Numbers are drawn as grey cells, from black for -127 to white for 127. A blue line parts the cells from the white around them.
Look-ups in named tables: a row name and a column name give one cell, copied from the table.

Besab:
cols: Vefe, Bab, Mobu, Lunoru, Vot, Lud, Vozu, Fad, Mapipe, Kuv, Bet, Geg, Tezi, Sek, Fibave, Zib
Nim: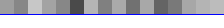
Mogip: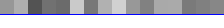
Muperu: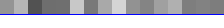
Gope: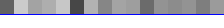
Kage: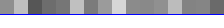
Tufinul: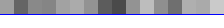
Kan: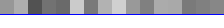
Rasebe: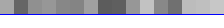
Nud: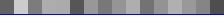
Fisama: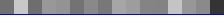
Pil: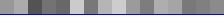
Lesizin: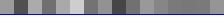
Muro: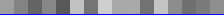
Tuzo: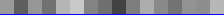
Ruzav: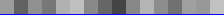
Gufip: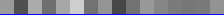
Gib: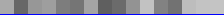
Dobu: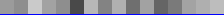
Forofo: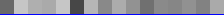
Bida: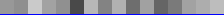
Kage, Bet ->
9
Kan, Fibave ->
0
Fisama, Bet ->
4
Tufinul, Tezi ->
-16
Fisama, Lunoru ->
24
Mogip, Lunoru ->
-14
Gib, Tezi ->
-13
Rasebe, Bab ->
-25
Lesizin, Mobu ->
43
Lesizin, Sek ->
-7
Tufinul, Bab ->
-26
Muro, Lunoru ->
7
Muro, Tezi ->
13
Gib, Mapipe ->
-20
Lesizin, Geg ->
6
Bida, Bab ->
15
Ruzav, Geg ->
13
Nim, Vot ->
7
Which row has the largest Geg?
Muro

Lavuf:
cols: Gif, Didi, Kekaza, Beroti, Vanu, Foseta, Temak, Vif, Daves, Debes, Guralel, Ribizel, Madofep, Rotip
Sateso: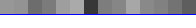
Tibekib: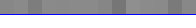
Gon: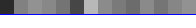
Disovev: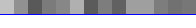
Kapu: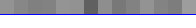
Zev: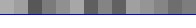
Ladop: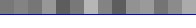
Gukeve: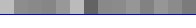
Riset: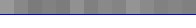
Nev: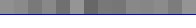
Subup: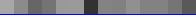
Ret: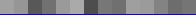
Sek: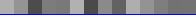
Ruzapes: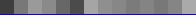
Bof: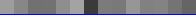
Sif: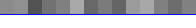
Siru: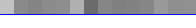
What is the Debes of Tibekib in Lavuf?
15
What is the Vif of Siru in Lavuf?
6
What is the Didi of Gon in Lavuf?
1
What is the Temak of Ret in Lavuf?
-50
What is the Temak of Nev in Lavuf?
-24
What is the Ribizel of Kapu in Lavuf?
3
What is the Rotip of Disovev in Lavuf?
-8
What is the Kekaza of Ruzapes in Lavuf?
26
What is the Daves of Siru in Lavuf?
0
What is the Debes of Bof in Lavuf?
22
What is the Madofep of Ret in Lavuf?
-18
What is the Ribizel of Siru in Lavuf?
25
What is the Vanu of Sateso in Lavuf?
30
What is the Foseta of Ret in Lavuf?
42
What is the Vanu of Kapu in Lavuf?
20

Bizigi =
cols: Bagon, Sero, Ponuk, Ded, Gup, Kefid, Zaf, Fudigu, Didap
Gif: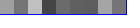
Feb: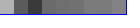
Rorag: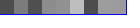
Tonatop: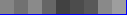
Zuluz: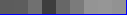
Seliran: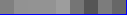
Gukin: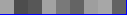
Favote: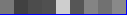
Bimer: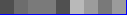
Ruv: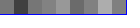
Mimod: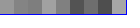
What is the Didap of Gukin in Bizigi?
-28
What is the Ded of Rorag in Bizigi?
13
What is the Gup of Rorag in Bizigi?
17
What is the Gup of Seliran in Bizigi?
29
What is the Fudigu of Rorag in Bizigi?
29
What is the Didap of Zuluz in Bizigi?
18
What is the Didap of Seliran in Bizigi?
-24
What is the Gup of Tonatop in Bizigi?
-62
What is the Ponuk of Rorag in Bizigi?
-48
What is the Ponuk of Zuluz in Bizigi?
-15
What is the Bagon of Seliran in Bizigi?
0
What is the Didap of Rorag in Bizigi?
27
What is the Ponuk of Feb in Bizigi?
-69
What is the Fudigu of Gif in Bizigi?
37
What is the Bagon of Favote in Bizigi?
-7
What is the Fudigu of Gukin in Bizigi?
39
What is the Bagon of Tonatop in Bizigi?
5
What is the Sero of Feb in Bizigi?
-36

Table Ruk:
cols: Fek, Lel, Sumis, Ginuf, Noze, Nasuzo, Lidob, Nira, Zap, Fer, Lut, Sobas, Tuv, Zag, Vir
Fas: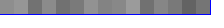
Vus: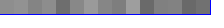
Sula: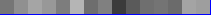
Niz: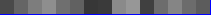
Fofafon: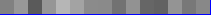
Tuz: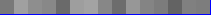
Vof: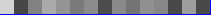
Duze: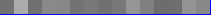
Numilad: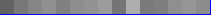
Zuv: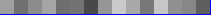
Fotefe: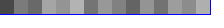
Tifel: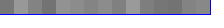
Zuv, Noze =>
-16
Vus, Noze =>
-17
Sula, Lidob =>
-17
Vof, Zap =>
10
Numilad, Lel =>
-7
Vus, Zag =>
-22
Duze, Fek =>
-14
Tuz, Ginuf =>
8
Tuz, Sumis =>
14
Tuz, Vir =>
-2
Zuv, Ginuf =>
37
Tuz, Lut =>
4
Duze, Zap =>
-7
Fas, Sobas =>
6
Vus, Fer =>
30
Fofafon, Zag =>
-7
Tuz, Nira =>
7
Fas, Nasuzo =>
-5

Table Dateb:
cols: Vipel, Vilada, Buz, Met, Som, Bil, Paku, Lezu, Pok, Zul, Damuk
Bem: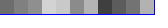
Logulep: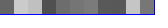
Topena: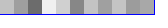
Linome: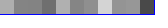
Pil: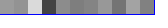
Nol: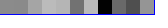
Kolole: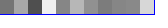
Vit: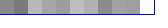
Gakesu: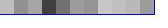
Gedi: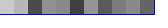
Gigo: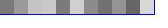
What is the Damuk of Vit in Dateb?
125
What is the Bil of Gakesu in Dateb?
29
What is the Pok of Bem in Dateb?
-35
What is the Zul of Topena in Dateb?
28
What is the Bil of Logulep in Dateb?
-10
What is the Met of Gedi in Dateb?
17
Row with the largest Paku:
Topena

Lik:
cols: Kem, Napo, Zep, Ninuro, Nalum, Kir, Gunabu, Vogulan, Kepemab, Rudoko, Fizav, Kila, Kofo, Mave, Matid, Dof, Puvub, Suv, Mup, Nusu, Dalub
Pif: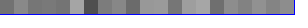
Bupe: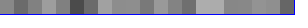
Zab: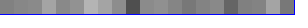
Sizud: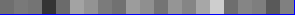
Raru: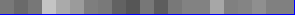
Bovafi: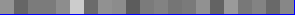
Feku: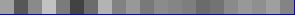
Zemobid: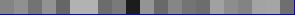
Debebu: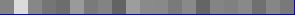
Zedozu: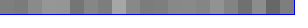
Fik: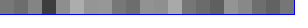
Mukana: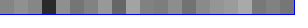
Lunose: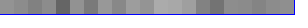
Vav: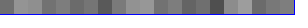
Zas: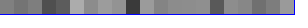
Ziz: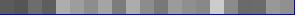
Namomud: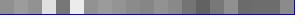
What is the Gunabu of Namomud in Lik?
18
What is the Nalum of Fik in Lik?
14
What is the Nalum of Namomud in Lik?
-8
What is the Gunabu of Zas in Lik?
12
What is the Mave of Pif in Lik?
30
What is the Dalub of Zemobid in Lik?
-16
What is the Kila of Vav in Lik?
-13
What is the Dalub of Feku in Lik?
4
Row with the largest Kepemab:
Zedozu

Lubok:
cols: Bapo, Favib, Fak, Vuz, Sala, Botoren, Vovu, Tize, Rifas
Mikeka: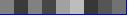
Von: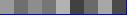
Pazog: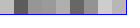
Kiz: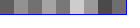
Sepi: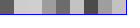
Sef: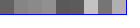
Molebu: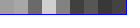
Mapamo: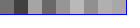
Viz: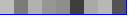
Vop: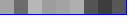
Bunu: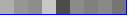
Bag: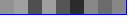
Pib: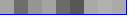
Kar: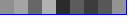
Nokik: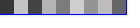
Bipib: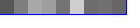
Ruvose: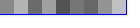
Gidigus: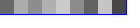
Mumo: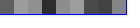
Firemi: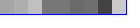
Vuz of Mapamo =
-22
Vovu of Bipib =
-18
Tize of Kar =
-40
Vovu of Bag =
8
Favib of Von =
-16
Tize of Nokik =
61
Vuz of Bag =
31
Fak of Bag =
-48
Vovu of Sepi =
-52
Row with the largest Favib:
Sepi

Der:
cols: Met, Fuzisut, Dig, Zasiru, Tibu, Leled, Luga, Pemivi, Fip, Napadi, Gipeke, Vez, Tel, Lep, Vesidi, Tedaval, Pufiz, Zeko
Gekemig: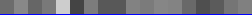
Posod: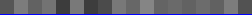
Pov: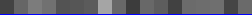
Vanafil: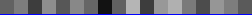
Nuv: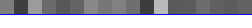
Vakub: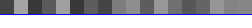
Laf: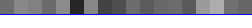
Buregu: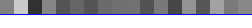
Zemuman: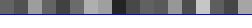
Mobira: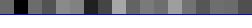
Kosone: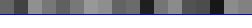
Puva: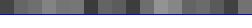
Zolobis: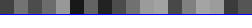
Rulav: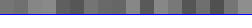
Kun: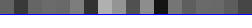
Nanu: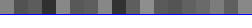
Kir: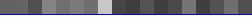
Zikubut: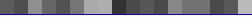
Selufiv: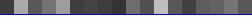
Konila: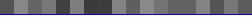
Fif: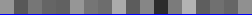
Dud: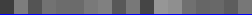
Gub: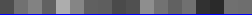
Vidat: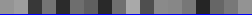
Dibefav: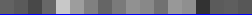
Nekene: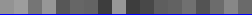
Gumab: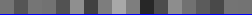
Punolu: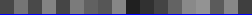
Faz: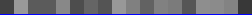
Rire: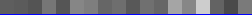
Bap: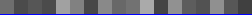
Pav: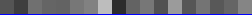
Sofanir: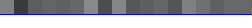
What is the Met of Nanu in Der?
3
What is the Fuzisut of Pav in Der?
-65
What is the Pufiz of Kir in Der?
-16
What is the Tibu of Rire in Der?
-42
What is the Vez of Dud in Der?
22
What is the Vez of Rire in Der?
-25
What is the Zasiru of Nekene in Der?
23
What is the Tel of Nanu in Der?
-43
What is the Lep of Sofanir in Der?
0
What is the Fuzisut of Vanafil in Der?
-2
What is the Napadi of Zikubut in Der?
-52
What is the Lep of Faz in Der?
-41
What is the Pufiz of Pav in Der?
-26
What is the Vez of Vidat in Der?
10
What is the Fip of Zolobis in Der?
-51
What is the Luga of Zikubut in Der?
42
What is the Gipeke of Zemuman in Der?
-30

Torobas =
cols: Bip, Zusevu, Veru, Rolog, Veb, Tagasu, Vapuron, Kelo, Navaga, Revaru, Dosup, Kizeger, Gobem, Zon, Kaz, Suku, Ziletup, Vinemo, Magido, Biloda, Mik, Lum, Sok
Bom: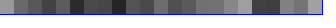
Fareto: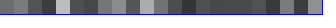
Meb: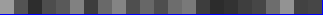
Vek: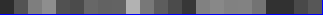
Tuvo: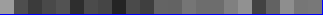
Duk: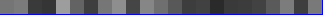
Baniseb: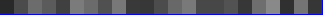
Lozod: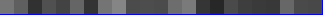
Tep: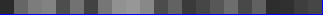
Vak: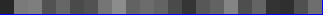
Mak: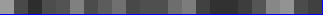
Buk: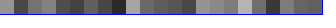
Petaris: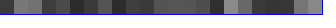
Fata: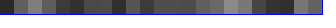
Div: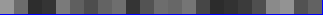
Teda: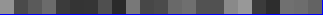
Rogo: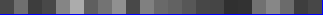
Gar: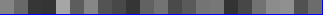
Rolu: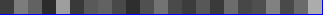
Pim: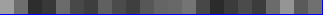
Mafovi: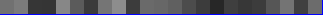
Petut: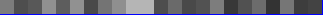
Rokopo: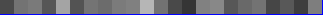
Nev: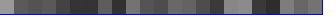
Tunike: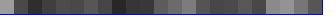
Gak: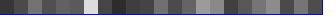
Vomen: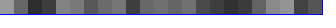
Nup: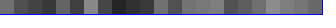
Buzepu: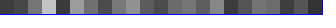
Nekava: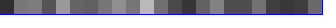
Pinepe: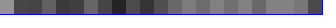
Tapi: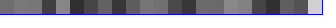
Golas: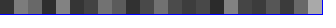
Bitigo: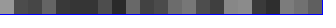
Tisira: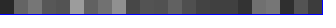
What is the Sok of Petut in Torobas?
-60
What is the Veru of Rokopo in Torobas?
-5
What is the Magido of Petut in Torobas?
-19
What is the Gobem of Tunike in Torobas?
-20
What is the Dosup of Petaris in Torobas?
-69
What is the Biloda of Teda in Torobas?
-82
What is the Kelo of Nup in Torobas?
-58
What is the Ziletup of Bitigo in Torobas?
7
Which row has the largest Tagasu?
Rogo

